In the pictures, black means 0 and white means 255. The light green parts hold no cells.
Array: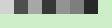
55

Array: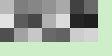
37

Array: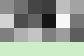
61

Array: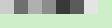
91

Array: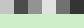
76

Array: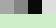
133
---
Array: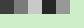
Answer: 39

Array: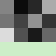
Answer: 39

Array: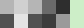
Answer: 106

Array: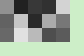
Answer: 49

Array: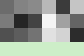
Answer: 59

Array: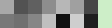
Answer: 160

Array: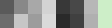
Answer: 72

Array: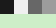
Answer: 103

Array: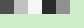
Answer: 43

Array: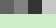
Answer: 51
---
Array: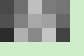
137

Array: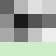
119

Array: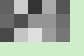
223

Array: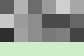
121

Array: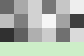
204

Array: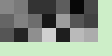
30

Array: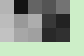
160

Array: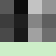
25
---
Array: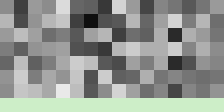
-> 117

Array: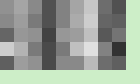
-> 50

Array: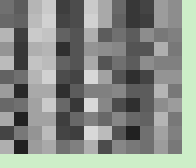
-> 128

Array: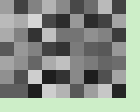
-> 165

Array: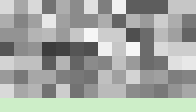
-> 132

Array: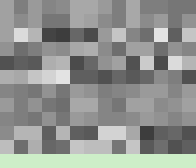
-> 81

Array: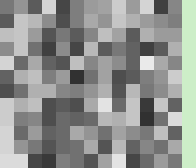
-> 169

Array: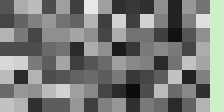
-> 48
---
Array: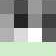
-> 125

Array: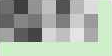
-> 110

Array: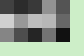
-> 65

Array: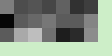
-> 126

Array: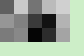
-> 96

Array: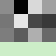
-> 140

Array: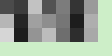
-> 75
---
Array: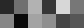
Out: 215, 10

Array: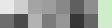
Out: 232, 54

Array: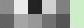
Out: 234, 35

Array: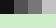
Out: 194, 18

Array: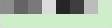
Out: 219, 38

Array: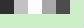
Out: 253, 47
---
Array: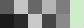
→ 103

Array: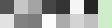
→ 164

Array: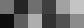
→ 111

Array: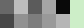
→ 91

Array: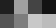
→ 68

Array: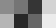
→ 53
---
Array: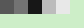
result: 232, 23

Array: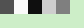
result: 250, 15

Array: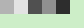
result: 227, 45

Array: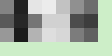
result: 236, 27

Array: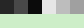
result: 230, 11

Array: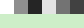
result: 255, 37
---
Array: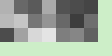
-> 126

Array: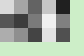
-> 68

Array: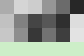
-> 114

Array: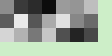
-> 80

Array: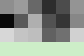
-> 97

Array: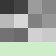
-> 107

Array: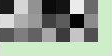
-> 59
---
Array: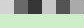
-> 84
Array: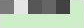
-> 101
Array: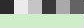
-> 169
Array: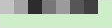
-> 86
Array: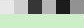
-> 28
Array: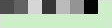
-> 148
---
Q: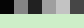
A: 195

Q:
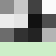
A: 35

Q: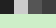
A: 85

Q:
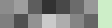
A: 133

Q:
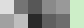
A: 95

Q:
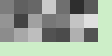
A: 176

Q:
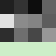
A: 71
